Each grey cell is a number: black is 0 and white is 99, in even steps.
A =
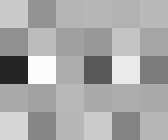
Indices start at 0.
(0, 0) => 78
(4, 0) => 83
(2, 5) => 48
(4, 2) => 71
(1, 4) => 76
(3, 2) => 72
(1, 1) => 73
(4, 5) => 71
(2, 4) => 91
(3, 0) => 66

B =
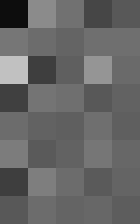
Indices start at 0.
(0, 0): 5
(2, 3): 58
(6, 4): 39
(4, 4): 37
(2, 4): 41
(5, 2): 38
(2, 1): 24
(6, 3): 35
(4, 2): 37
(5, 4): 40
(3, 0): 25

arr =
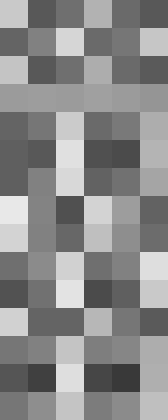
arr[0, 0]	78
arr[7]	[90, 51, 31, 82, 61, 38]
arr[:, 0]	[78, 39, 76, 60, 39, 37, 37, 90, 82, 43, 32, 81, 46, 33, 46]
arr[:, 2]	[43, 83, 43, 60, 79, 87, 84, 31, 40, 81, 88, 39, 76, 86, 76]
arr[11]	[81, 39, 39, 71, 46, 35]
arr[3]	[60, 61, 60, 62, 60, 58]
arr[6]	[37, 50, 84, 38, 44, 64]
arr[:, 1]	[34, 50, 34, 61, 46, 34, 50, 51, 50, 54, 44, 39, 50, 25, 55]
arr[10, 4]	37
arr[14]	[46, 55, 76, 48, 54, 74]
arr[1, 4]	46
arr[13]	[33, 25, 86, 27, 22, 68]
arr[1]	[39, 50, 83, 41, 46, 77]
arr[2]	[76, 34, 43, 67, 41, 35]

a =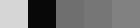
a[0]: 83
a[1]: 3
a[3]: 46

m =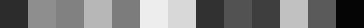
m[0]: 17
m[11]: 35
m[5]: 92

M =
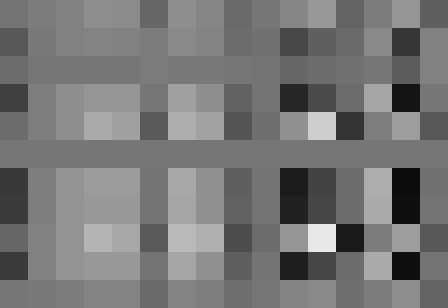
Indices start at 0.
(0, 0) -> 45
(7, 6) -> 64
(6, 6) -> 65
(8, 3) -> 70
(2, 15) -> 50
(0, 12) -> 39
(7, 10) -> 13
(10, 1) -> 47
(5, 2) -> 46
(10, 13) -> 48
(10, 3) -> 51
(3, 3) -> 58
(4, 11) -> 80
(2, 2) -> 46
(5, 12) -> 46
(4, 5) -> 35
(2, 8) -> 46
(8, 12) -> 10
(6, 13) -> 67
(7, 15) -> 45
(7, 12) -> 42
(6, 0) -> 22
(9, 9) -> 45
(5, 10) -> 46
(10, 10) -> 51
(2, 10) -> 40
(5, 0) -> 46
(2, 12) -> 44
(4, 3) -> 66
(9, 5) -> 45
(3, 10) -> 15

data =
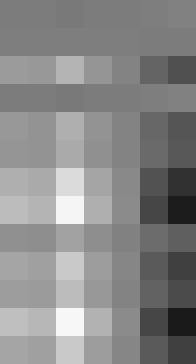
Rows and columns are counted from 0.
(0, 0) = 48
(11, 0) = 74
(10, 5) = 38
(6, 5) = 32
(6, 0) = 68
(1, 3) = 49
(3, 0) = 48
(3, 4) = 48
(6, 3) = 64
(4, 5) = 40
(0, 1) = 48
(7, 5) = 27
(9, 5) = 35
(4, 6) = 33
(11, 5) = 27
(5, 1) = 57
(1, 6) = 48
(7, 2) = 95
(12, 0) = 64
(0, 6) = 50
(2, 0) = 60
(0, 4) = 48
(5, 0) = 58
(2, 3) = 58
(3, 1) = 48
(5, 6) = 34
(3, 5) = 49

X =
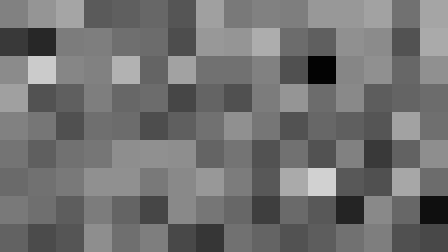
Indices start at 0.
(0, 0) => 50
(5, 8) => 45
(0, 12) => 59
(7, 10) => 41
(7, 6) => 53
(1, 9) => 67
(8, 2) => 33
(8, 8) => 44
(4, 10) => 32
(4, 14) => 63
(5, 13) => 22
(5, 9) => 32
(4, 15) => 43
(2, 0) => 54
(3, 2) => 37
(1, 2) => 48
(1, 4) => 43
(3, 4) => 40
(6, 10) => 66
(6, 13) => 31
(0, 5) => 40
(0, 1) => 58
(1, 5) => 42
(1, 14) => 32
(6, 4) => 56
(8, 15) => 28
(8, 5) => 49
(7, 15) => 6
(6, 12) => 34
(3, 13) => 36
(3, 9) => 48
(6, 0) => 41
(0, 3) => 35
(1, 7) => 59
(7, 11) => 34
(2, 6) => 63

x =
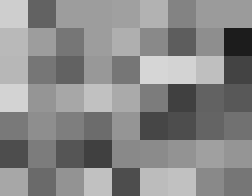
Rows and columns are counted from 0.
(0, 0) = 80
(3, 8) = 34
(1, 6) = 36
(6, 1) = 41
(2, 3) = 59
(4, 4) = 58
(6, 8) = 46
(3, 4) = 66
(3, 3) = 75
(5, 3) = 25
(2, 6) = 82
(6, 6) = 75
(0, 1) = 38
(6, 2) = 57
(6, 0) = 65
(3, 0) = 82
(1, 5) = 53
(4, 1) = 55
